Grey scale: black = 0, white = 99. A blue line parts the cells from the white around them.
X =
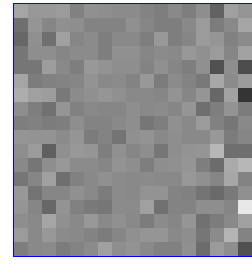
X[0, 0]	64
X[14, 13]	55
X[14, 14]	55
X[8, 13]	60
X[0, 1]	59
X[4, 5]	59
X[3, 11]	53
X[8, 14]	50
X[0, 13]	55
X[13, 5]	53
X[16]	[60, 53, 59, 54, 53, 51, 48, 52, 56, 58, 58, 53, 55, 46, 54, 70, 51]
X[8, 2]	48
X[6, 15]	63
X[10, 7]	56
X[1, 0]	43
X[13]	[59, 45, 52, 52, 56, 53, 48, 54, 53, 57, 57, 51, 50, 45, 41, 47, 56]
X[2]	[40, 56, 43, 62, 52, 54, 49, 53, 53, 49, 59, 49, 52, 60, 58, 50, 54]
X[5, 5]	57
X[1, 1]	58
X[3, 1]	55
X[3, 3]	52
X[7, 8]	55
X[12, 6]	56
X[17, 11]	50
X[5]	[64, 48, 50, 51, 52, 57, 53, 54, 51, 59, 48, 54, 51, 47, 65, 54, 60]
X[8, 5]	51
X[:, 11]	[53, 49, 49, 53, 52, 54, 57, 52, 56, 55, 55, 56, 53, 51, 51, 52, 53, 50]
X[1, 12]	53
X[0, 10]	49
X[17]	[49, 53, 54, 48, 51, 54, 62, 55, 57, 53, 50, 50, 56, 42, 60, 55, 31]
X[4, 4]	49
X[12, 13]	56

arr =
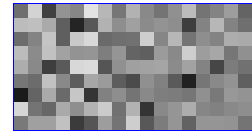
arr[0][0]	43
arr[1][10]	57
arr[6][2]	66
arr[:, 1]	[82, 74, 51, 54, 53, 42, 39, 45, 62]
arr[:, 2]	[25, 66, 76, 75, 24, 75, 66, 40, 62]
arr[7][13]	52
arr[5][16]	37
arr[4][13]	51
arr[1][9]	54
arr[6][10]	49
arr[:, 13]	[45, 51, 55, 61, 51, 46, 56, 52, 58]
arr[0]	[43, 82, 25, 57, 52, 88, 71, 46, 69, 53, 45, 56, 73, 45, 51, 61, 39]
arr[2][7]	43
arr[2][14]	51
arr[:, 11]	[56, 55, 71, 53, 54, 35, 48, 58, 58]
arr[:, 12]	[73, 24, 45, 80, 63, 13, 46, 67, 38]
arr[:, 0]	[43, 73, 42, 73, 67, 46, 10, 83, 47]
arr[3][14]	65
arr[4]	[67, 53, 24, 35, 84, 85, 33, 56, 62, 63, 64, 54, 63, 51, 27, 48, 44]
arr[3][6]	49
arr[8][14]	58
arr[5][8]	29
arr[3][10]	60
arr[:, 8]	[69, 62, 44, 39, 62, 29, 45, 69, 80]
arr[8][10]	48
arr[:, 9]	[53, 54, 80, 37, 63, 56, 53, 20, 34]
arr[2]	[42, 51, 76, 37, 78, 84, 41, 43, 44, 80, 52, 71, 45, 55, 51, 67, 66]
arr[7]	[83, 45, 40, 66, 55, 69, 79, 44, 69, 20, 53, 58, 67, 52, 50, 53, 55]
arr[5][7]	36
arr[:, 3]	[57, 37, 37, 63, 35, 53, 41, 66, 75]

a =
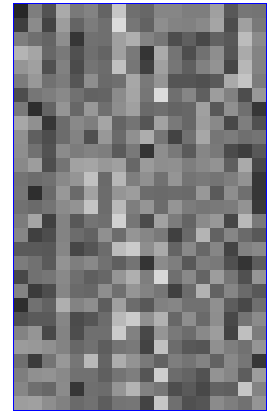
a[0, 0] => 15
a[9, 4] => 51
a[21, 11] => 52
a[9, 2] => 30
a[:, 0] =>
[15, 24, 49, 70, 58, 48, 30, 47, 65, 56, 55, 53, 45, 46, 44, 48, 52, 35, 48, 28, 51, 18, 31, 51, 60, 43, 49, 52, 61]
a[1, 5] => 48
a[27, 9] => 50
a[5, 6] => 41
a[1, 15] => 30
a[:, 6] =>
[39, 43, 43, 39, 42, 41, 39, 43, 64, 59, 49, 59, 41, 42, 42, 43, 56, 42, 44, 40, 55, 36, 42, 43, 36, 39, 37, 42, 36]
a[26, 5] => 44
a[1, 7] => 85
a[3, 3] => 47
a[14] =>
[44, 41, 45, 54, 57, 76, 42, 72, 49, 58, 42, 58, 48, 46, 47, 48, 57, 22]
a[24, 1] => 59
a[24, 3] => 51
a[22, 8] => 79
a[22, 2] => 35
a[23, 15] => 26
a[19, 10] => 84
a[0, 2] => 32
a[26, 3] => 53
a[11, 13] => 53
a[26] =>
[49, 56, 57, 53, 44, 44, 37, 45, 49, 33, 80, 42, 39, 32, 57, 52, 36, 61]
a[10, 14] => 47
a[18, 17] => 36
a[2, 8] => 68
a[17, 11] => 39
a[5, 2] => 44
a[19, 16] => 31
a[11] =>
[53, 61, 30, 45, 63, 64, 59, 62, 40, 60, 55, 56, 49, 53, 57, 37, 66, 28]
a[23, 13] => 53
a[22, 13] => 41
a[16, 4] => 42
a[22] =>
[31, 35, 35, 52, 29, 33, 42, 72, 79, 56, 69, 40, 55, 41, 55, 28, 45, 54]
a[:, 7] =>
[77, 85, 62, 62, 75, 43, 54, 55, 39, 41, 35, 62, 71, 58, 72, 81, 42, 73, 37, 58, 43, 62, 72, 79, 45, 67, 45, 58, 45]
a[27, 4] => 21
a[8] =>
[65, 56, 21, 42, 53, 49, 64, 39, 45, 33, 63, 47, 40, 61, 53, 28, 49, 31]

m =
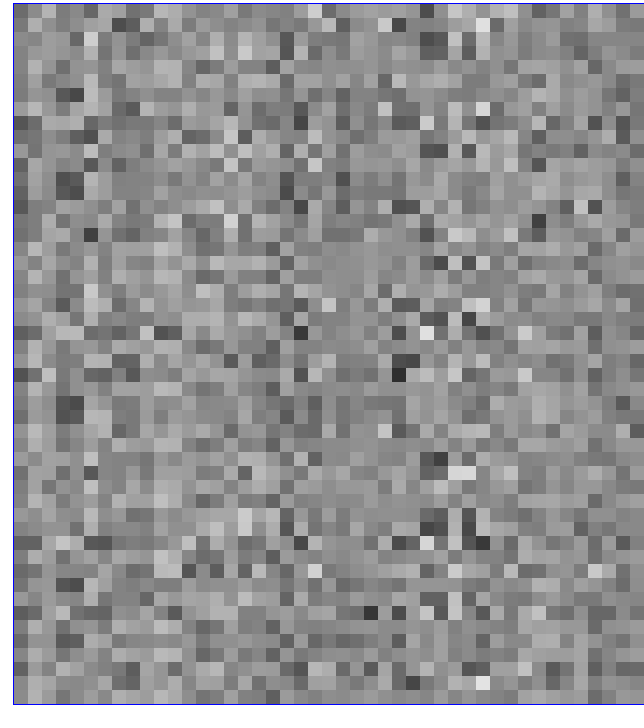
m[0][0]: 42
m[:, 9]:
[47, 68, 39, 53, 58, 61, 56, 70, 47, 49, 43, 54, 51, 52, 56, 48, 50, 62, 50, 58, 54, 70, 48, 75, 59, 68, 55, 61, 61, 60, 65, 59, 46, 47, 54, 62, 46, 50, 47, 58, 45, 53, 40, 64, 60, 53, 60, 64, 62, 61]
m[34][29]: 62
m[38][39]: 51
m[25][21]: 61
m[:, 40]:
[50, 52, 43, 39, 63, 56, 61, 60, 64, 52, 38, 64, 59, 65, 75, 59, 50, 63, 42, 64, 57, 60, 47, 63, 60, 56, 56, 63, 61, 57, 60, 62, 50, 60, 59, 62, 46, 38, 60, 59, 48, 62, 47, 56, 59, 64, 64, 63, 65, 61]
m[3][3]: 58
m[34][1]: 63
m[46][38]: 61
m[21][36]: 46
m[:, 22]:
[42, 72, 47, 55, 56, 56, 52, 63, 57, 57, 62, 50, 52, 59, 52, 49, 44, 55, 53, 56, 57, 76, 51, 51, 54, 70, 56, 54, 55, 56, 66, 54, 54, 59, 55, 55, 61, 52, 58, 56, 47, 59, 52, 64, 52, 47, 55, 67, 63, 55]
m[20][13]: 74
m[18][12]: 66
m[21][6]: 68
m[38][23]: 55
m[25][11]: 64
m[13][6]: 61
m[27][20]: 53
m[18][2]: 65
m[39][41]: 44
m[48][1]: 68
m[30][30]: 51
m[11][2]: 58
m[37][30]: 31
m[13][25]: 47
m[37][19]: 33
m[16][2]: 64
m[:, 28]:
[58, 51, 50, 59, 56, 59, 57, 43, 37, 62, 60, 65, 59, 61, 33, 66, 50, 56, 61, 60, 58, 36, 66, 57, 57, 28, 66, 59, 64, 62, 45, 55, 61, 58, 52, 56, 55, 64, 39, 56, 69, 58, 62, 60, 58, 64, 58, 58, 27, 55]
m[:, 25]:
[63, 57, 59, 58, 58, 63, 51, 48, 46, 49, 55, 58, 48, 47, 51, 45, 67, 59, 59, 61, 65, 48, 57, 50, 62, 51, 44, 60, 47, 54, 56, 57, 57, 50, 60, 60, 55, 53, 44, 61, 58, 52, 56, 21, 58, 49, 60, 35, 55, 60]
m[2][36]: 49
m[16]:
[44, 49, 64, 66, 52, 25, 58, 44, 39, 50, 52, 63, 52, 40, 50, 68, 44, 61, 60, 45, 54, 62, 44, 44, 47, 67, 59, 56, 50, 32, 51, 78, 72, 55, 61, 75, 47, 36, 59, 57, 50, 52, 62, 41, 61]
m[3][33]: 69
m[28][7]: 47
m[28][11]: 55
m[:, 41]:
[68, 65, 52, 49, 40, 59, 57, 57, 32, 58, 54, 61, 61, 66, 32, 66, 52, 41, 52, 41, 62, 65, 47, 36, 43, 64, 38, 45, 57, 61, 54, 44, 47, 67, 59, 41, 56, 50, 42, 44, 78, 58, 47, 40, 41, 57, 44, 37, 49, 42]
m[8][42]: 55
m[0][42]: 56
